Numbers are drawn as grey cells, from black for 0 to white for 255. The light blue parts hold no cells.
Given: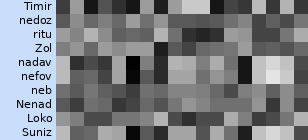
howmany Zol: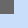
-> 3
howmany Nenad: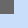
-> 2
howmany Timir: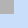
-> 1
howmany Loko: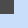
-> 6
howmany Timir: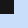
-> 3
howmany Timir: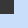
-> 3

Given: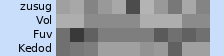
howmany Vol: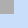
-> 5
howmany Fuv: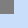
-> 4
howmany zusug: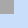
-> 3
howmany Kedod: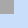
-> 0
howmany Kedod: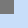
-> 1
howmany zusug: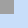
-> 1
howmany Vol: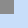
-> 6

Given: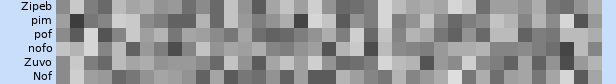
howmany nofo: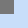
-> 0
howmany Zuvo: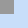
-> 4

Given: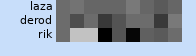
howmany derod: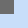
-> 4
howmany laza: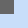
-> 5
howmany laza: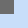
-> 1
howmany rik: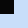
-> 1
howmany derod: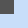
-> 1
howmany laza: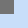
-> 1
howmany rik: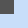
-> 1

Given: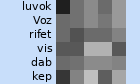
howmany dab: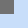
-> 1
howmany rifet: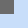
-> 3
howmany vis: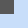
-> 3

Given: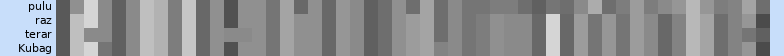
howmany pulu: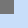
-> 4
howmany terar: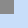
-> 10

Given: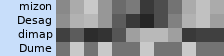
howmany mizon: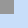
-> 1
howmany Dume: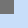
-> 8
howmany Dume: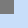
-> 0
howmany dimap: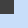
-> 3

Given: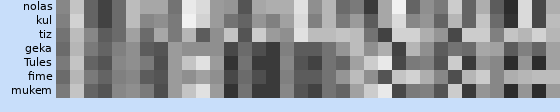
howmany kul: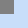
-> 3
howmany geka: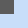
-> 5

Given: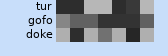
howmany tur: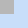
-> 3
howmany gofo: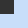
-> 3
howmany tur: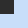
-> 3
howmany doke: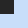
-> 1

